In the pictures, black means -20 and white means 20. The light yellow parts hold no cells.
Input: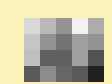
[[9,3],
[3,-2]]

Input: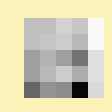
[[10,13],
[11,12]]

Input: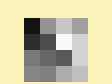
[[3,11],
[-8,19]]

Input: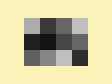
[[-11,-4],
[-17,-9]]

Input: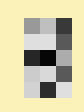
[[10,-11],
[15,-6]]

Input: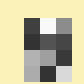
[[19,2],
[-7,-9]]

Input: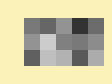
[[-4,3],
[12,0]]
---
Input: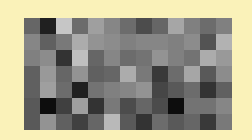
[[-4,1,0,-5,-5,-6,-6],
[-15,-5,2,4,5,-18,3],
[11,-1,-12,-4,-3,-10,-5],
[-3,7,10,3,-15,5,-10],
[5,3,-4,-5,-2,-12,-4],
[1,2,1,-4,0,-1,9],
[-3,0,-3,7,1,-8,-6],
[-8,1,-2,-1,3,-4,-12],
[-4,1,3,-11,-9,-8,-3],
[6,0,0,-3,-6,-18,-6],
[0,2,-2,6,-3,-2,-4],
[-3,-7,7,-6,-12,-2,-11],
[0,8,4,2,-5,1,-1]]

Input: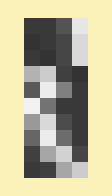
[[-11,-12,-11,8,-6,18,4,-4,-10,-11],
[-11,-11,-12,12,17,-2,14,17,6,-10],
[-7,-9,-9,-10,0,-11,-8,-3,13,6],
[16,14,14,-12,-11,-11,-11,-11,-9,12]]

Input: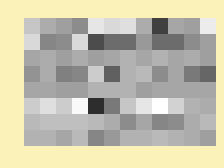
[[11,14,6,3,6,12,9,8],
[7,1,7,7,6,15,10,8],
[5,2,5,0,5,12,10,6],
[2,14,7,1,5,19,10,9],
[16,-8,5,12,8,-13,9,1],
[14,-3,6,-5,8,-1,7,4],
[15,-3,8,8,8,11,2,8],
[7,4,6,9,5,16,6,8],
[-10,-3,8,2,6,20,1,9],
[6,-3,6,6,6,13,2,8],
[5,2,7,-1,6,8,7,7],
[17,5,5,-4,6,7,9,5]]

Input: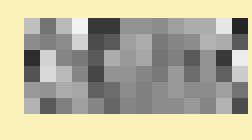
[[10,2,-13,-7,4,8],
[-2,0,13,14,3,-6],
[9,2,1,9,7,0],
[18,13,-1,1,6,5],
[-11,-8,-6,-9,-5,1],
[-11,-6,7,3,-3,-4],
[3,5,4,3,2,1],
[3,7,6,1,0,0],
[2,-1,-2,-1,2,2],
[5,1,0,4,4,2],
[7,2,-6,-3,2,4],
[7,8,3,3,2,1],
[16,7,-11,-5,5,8],
[-14,-6,17,12,-2,-8]]

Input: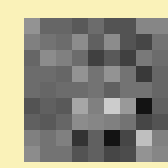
[[3,0,-4,-3,-3,-7,-5,0,2],
[-4,-2,2,-3,-4,-5,-6,-2,-2],
[-4,-3,0,-4,-3,-6,-4,0,-2],
[-6,2,-3,3,-3,6,2,-12,-7],
[-3,-5,-10,-2,-2,0,1,-5,-5],
[-7,2,-6,3,-5,12,0,-17,-9],
[-7,-7,-10,-2,-2,4,-2,-9,-8],
[1,-9,-1,-11,-2,-17,-9,10,3],
[1,-2,-3,-4,-4,-5,-7,0,1]]

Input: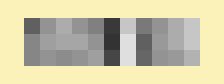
[[-5,1,1],
[3,5,3],
[7,6,2],
[3,6,3],
[0,3,5],
[-11,-12,-9],
[11,15,15],
[-1,-5,-4],
[3,4,3],
[7,7,4],
[11,11,8]]

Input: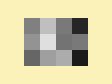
[[0,3,-4],
[10,15,5],
[-1,-2,7],
[-14,-1,-16]]

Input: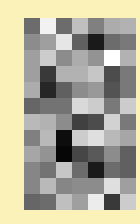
[[-3,2,5,5,7,-4,9,0,6,1,1,-4],
[18,5,12,-11,-14,-2,8,9,3,-2,9,-3],
[-3,16,2,8,-5,-2,2,-18,-19,11,1,10],
[10,-5,7,8,2,14,-10,12,-9,-3,2,5],
[0,-16,3,11,4,12,-8,15,-6,-16,2,17],
[7,-3,20,-8,-7,-1,13,9,2,-3,15,-11],
[8,-1,8,-1,-1,12,-1,6,-5,-5,5,12]]
